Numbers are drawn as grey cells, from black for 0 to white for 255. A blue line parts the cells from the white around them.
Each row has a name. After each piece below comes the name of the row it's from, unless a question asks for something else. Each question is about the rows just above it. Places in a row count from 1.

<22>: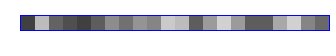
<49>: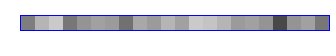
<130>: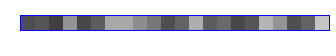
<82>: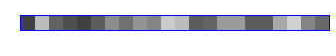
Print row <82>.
[ 64 188  99  79  64  93 141 113 148 133 202 188  93  99 155 155  93  93
 168 209 133 105]
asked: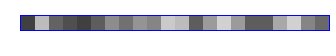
<22>
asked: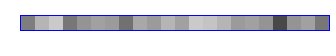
<49>

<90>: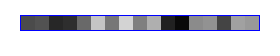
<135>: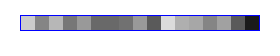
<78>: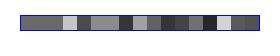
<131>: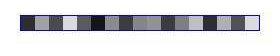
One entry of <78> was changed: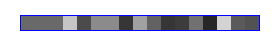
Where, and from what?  12, [68]
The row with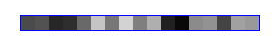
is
<90>
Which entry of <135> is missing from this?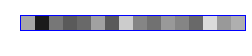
[183]
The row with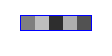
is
<131>
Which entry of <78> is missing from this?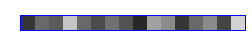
[98]

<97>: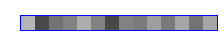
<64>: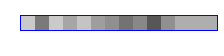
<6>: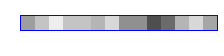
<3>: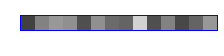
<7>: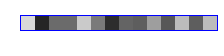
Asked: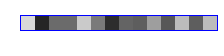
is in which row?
<7>
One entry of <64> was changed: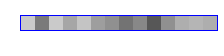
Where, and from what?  13, [174]
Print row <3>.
[ 65 130 152 144  79 144 107 100 210  79 130  72 100 152]
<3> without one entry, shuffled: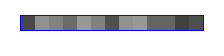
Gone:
[210]
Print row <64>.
[202 122 202 166 196 158 144 115 136  87 144 174 174 174]
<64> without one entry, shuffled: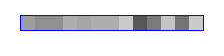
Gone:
[136]
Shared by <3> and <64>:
[144]

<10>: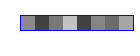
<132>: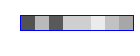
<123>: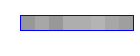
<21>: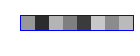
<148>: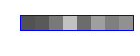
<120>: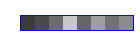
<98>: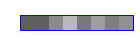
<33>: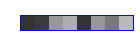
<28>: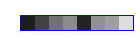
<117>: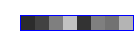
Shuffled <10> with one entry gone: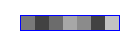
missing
[133]
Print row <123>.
[152 167 152 174 174 180 167 159]
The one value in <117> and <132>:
[194]

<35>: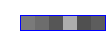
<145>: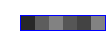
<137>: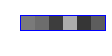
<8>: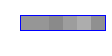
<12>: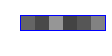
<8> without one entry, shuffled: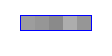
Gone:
[144]
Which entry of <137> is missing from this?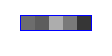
[61]
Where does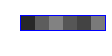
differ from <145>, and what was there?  6, [130]
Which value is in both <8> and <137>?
[173]
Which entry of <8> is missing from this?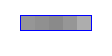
[157]
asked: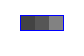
<12>

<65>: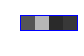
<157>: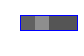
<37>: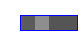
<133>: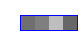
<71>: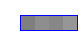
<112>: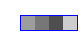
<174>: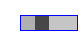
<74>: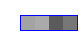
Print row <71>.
[127 142 135 150]
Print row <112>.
[157 119  79 205]
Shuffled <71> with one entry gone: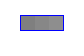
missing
[150]
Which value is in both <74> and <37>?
[91]
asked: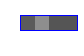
<37>
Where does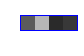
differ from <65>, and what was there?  1, [85]

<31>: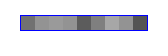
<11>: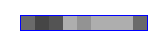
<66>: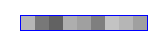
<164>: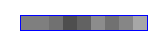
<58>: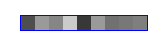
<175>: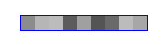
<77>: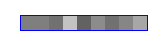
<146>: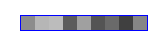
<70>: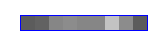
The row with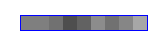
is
<164>
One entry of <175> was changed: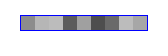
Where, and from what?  6, [84]
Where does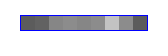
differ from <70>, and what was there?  6, [134]
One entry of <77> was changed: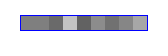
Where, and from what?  3, [113]
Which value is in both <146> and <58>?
[134]

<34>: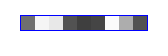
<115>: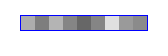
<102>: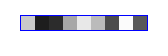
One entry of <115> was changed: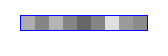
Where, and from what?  2, [126]
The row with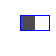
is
<102>
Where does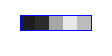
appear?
<102>
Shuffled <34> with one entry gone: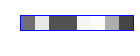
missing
[63]
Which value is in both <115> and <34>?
[173]

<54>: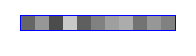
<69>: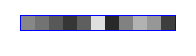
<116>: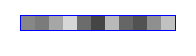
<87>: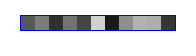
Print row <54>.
[102 151  76 201  95 129 159 172 115 151 129]
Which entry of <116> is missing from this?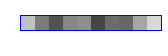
[185]

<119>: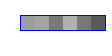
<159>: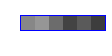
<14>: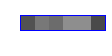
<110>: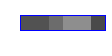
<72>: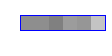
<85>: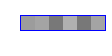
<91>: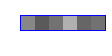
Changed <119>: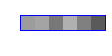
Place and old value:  5, [120]
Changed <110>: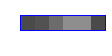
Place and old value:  1, [82]
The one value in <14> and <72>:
[142]
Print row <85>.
[156 164 120 176 120 164]

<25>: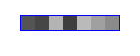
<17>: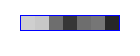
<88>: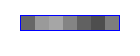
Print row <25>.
[ 84  70 180  62 186 160 139]
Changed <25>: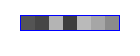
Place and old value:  6, [160]

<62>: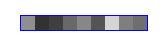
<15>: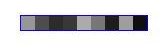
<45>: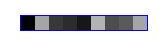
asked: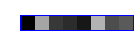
<45>
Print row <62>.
[143  50  63 104 135  84 213 127 111]
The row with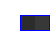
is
<15>

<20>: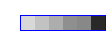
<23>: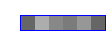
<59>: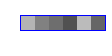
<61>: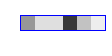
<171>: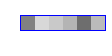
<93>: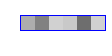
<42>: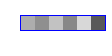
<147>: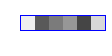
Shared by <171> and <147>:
[216]
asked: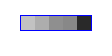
<20>
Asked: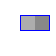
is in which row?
<23>
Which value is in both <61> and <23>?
[151]
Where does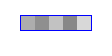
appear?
<42>
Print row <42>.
[173 143 194 136 216  89]
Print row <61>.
[151 223 223  56 194 238]

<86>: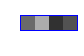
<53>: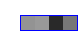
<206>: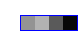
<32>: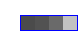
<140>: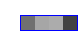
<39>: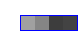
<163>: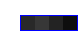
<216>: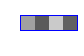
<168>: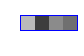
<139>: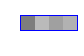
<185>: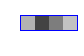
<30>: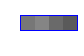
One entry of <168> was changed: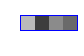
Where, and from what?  4, [112]
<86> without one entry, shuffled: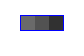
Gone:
[172]

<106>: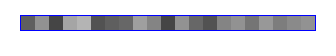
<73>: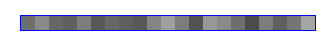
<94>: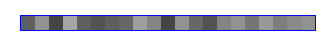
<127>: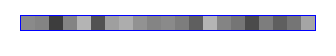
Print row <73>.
[110 138 103  95 125  88 103  95  88 132 159 125  82 152 138 110  75 125
  95 117 165]
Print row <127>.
[138 132  61 132 180  82 159 173 146 132 138 125  95 180 132 117  75 125
  95 117 165]

